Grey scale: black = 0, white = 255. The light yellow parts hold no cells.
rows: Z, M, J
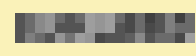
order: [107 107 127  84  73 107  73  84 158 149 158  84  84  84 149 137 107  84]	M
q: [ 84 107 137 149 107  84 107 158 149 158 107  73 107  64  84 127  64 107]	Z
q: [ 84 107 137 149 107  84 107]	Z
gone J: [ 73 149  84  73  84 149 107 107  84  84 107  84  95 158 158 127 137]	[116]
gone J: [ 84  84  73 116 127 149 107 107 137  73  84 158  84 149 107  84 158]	[95]

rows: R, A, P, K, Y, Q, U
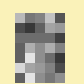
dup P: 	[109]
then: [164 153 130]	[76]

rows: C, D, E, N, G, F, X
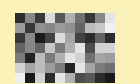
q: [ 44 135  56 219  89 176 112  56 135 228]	C
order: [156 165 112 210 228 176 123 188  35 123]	G

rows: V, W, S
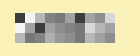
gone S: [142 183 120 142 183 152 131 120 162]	[174]
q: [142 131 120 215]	W
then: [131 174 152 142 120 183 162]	[142]
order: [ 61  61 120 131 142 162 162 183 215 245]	V
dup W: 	[162]

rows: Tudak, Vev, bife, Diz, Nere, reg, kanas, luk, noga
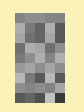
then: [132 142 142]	[132]
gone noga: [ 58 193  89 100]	[80]
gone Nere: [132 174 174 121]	[142]

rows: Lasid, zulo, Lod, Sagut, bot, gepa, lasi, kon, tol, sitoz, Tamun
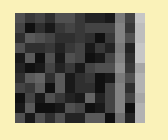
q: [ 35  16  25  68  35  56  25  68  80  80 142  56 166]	gepa
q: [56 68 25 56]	Sagut

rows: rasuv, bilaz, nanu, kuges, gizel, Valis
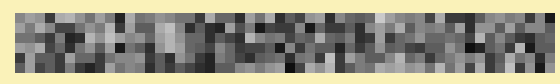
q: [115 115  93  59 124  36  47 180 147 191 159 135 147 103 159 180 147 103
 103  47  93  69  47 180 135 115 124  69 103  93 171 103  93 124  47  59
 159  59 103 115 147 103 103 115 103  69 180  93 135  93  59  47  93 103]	nanu
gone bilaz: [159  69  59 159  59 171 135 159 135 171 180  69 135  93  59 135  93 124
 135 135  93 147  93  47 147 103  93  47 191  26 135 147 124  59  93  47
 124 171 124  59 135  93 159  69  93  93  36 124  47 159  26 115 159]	[81]
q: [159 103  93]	kuges
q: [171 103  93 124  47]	nanu
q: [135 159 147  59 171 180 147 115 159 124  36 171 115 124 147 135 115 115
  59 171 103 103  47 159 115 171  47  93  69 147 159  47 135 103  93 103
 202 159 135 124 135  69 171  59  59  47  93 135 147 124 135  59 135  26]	rasuv

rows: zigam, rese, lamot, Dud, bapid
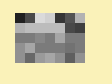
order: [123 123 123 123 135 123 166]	lamot
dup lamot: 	[123]
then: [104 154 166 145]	[95]
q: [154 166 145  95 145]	bapid
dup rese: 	[188]
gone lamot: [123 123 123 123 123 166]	[135]
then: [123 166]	[123]

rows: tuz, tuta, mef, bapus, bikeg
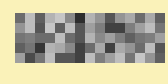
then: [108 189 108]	[86]
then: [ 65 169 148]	[108]
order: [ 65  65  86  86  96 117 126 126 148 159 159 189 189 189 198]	tuta
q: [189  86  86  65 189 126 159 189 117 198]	bikeg
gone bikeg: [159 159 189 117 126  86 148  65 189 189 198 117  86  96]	[75]

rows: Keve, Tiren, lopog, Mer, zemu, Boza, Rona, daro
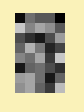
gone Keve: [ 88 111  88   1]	[12]
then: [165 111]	[24]

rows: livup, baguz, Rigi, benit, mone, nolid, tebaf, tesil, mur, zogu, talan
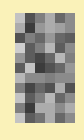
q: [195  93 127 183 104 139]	mur
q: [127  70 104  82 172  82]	tesil
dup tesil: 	[82]
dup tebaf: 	[139]
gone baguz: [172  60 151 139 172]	[160]
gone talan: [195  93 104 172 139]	[115]
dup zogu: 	[172]

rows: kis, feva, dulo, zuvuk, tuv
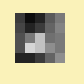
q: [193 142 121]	zuvuk
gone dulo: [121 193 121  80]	[112]
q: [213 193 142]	zuvuk
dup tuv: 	[35]

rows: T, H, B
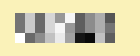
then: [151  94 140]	[173]
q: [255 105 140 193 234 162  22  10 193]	B
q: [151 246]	T
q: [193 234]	B
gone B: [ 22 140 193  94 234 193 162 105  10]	[255]

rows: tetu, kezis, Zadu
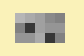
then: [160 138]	[129]
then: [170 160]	[138]
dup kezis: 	[149]
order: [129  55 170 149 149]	Zadu
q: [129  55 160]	kezis
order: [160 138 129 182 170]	tetu
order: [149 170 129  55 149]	Zadu

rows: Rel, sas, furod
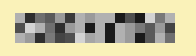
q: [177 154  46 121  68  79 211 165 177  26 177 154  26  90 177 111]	furod
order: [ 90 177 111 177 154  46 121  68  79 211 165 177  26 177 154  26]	furod
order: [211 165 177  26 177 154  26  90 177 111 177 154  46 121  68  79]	furod
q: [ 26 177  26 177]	sas
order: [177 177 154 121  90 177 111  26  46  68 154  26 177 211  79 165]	furod
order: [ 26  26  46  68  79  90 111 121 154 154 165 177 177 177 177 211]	furod
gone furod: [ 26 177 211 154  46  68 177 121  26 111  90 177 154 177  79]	[165]

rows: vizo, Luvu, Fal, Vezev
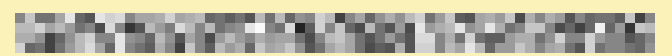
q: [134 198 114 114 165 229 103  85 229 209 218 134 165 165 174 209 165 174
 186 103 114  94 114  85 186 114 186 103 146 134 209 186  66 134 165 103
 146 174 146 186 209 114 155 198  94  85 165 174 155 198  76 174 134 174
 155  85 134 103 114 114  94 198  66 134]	vizo
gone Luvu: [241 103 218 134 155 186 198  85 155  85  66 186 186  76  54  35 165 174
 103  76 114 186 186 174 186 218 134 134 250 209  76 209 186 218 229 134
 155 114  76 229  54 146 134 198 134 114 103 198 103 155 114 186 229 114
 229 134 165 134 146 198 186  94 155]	[125]
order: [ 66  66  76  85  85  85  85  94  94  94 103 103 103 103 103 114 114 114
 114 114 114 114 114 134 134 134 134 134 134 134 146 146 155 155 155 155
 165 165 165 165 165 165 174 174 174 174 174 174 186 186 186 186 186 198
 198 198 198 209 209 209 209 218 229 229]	Vezev

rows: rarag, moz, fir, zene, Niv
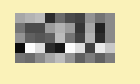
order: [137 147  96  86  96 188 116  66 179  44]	fir
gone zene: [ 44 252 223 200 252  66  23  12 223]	[234]
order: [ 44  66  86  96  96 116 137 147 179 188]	fir
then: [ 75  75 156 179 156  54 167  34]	[137]
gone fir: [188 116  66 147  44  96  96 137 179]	[86]
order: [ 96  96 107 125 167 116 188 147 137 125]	Niv

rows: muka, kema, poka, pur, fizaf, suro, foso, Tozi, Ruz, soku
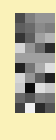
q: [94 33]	foso
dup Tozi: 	[202]
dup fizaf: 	[160]

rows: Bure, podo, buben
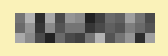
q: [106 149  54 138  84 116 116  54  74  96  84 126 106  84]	podo
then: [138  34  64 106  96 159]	[116]
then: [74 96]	[84]
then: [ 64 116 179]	[84]
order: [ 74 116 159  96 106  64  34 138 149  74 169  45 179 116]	Bure

